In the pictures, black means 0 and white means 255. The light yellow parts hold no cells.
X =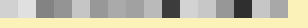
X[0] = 209
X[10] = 211
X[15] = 168
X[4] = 197

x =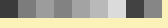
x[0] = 59
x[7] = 66
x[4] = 163

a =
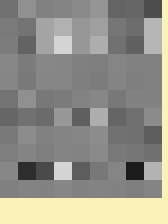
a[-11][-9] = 113
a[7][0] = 121
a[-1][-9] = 128
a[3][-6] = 134
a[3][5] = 127
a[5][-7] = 120
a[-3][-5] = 131
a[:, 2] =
[129, 164, 164, 135, 134, 120, 107, 129, 126, 74, 130]
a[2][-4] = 174
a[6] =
[102, 113, 107, 152, 95, 174, 101, 111, 139]
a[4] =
[134, 121, 134, 133, 127, 124, 132, 126, 130]
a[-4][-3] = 113
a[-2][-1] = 179
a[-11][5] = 149
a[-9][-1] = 181
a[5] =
[115, 144, 120, 123, 131, 135, 120, 130, 130]
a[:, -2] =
[102, 109, 97, 130, 126, 130, 111, 112, 119, 27, 126]
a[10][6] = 130
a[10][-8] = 131
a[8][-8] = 132
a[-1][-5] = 130
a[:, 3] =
[132, 177, 212, 134, 133, 123, 152, 132, 132, 212, 134]
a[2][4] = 151
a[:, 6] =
[100, 118, 113, 133, 132, 120, 101, 113, 121, 133, 130]

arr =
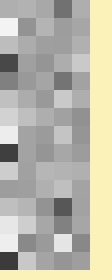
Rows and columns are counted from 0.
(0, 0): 175
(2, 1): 172
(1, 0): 243
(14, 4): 158
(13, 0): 238
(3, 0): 72
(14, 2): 164
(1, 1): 147
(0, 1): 178
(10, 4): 163
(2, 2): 159
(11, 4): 162
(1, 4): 166
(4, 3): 116
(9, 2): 182
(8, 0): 63
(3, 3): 173
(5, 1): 172
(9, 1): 161
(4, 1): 153
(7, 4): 149

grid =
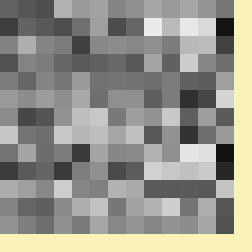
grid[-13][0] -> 98
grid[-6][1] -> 116
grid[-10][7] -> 88
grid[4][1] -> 103
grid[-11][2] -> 132
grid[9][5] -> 144
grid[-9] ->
[124, 103, 132, 118, 154, 114, 117, 115, 110, 124, 97, 93, 159]
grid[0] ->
[98, 86, 78, 177, 153, 162, 132, 143, 166, 153, 165, 147, 118]
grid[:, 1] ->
[86, 99, 174, 132, 103, 140, 71, 116, 164, 90, 159, 102, 126]
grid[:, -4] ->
[153, 186, 124, 97, 124, 124, 200, 146, 143, 199, 90, 206, 146]
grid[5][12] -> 212
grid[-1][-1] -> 82
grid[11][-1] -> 87
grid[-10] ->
[82, 132, 124, 103, 91, 97, 105, 88, 164, 97, 204, 134, 110]
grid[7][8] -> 88
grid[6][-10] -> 146
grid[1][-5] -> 234
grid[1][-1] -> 20
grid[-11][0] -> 130
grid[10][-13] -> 172
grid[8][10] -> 228
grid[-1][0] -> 145
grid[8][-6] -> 137
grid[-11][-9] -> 65
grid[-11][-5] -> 143
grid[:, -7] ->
[132, 76, 140, 105, 117, 143, 121, 165, 134, 74, 178, 119, 135]
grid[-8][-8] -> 111
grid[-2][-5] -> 178

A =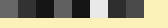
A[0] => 103
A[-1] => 74
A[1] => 50

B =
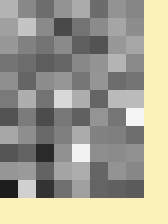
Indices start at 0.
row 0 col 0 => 179
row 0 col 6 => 147
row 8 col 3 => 145
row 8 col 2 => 42
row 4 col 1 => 101
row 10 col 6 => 96
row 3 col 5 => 147
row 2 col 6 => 152
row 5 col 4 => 173
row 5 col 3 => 216
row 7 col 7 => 110
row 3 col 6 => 180
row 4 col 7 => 116
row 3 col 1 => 109
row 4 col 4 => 118
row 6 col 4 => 96
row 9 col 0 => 150
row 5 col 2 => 115
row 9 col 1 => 154
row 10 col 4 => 159
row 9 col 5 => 101
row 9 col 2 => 99
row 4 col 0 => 143
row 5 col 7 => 187
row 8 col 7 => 144
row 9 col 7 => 135
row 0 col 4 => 170
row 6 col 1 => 123

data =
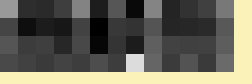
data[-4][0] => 153
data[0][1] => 45
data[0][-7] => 86
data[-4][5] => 29
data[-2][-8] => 6
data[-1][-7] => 61
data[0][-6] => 9
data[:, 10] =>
[50, 39, 64, 83]
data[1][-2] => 42
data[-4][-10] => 62
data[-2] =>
[85, 60, 63, 39, 72, 6, 52, 28, 95, 66, 64, 65, 93]

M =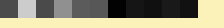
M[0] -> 75
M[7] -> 21
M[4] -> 91
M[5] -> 87

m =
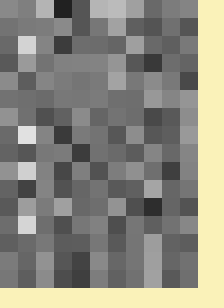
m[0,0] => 137
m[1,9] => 112
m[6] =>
[146, 112, 80, 97, 139, 101, 115, 109, 73, 89, 141]
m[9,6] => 125
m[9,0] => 146
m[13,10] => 93
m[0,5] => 181
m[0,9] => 124
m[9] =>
[146, 208, 130, 71, 127, 82, 125, 144, 111, 63, 130]
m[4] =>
[139, 93, 133, 123, 117, 122, 163, 120, 139, 121, 73]
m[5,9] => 133
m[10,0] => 99
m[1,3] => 138
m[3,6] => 149
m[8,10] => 133
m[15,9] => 89
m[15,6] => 97
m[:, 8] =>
[105, 84, 105, 57, 139, 152, 73, 87, 133, 111, 165, 45, 95, 157, 159, 161]
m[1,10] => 85
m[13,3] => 92
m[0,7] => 160
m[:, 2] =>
[180, 124, 132, 115, 133, 107, 80, 132, 120, 130, 132, 123, 110, 120, 146, 139]
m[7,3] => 58
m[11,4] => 104
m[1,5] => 119
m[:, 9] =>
[124, 112, 95, 109, 121, 133, 89, 94, 104, 63, 102, 101, 114, 98, 102, 89]
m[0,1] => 127
